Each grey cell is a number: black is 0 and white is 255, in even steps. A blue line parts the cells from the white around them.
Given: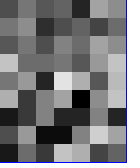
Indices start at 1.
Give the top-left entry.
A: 78
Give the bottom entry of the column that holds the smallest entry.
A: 175
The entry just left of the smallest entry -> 163
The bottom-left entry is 24
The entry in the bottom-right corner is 99
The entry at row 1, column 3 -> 87
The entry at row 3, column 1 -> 87
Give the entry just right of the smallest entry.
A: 141
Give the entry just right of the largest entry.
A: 175
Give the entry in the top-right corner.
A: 141
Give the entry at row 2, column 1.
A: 118
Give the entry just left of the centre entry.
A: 36
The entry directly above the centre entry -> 118
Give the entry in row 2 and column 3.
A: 46
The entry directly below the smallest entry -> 36
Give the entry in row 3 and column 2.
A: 118
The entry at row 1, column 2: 118

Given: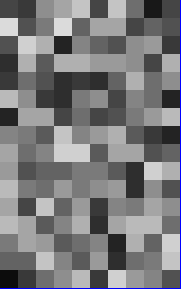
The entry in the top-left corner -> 69
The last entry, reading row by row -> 81
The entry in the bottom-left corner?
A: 12
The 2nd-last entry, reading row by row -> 132
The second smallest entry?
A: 24
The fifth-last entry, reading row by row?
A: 57
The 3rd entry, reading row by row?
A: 142
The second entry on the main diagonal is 81
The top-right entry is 69
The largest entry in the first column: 219
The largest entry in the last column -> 208

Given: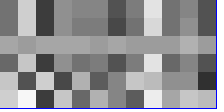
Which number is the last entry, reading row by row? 187
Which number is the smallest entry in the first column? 104
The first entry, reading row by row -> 114
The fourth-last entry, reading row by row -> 237
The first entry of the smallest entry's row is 198
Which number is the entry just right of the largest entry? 60
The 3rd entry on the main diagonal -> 166
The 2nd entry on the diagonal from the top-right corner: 144
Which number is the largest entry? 247
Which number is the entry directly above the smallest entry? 82
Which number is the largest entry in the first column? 207
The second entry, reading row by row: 207
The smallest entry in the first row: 60
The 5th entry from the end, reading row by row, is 92
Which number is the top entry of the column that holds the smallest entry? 82
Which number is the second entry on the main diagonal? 207
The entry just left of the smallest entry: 144
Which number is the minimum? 48
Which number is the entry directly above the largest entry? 82

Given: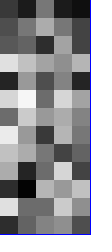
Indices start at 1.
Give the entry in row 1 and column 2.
27
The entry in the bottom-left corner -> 45
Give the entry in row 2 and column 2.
119
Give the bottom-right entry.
78
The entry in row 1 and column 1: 57
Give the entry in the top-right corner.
15
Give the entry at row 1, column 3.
119
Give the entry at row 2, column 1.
78
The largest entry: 246
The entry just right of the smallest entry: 181
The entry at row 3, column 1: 88
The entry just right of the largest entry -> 108
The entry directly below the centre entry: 57
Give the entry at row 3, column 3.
45

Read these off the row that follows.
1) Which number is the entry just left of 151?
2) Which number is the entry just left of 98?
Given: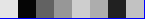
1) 98
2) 5

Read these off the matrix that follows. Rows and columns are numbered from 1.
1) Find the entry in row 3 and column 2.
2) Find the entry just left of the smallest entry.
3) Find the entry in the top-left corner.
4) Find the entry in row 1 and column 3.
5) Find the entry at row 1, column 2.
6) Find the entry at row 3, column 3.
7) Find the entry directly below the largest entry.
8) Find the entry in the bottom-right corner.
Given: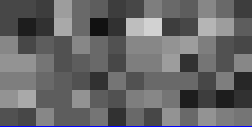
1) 71
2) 105
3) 71
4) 61
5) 71
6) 93
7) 135
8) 117

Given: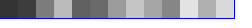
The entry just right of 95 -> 105
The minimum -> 52
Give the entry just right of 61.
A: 124

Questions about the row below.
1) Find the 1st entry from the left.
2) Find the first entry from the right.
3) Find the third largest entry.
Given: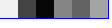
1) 240
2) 164
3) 133

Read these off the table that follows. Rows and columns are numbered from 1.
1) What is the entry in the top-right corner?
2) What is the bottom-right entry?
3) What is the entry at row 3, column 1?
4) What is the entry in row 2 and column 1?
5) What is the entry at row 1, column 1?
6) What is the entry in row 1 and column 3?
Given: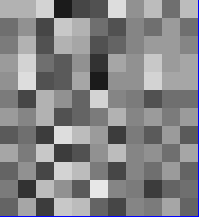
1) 188
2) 100
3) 123
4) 111
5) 178
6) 211

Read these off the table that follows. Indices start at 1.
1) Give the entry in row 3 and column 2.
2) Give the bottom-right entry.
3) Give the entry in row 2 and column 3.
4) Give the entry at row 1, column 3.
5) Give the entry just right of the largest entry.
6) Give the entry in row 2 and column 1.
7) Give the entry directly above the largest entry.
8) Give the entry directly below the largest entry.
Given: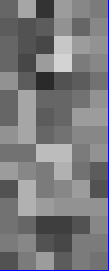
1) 82
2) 114
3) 92
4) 51
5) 123
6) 92
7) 199
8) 82
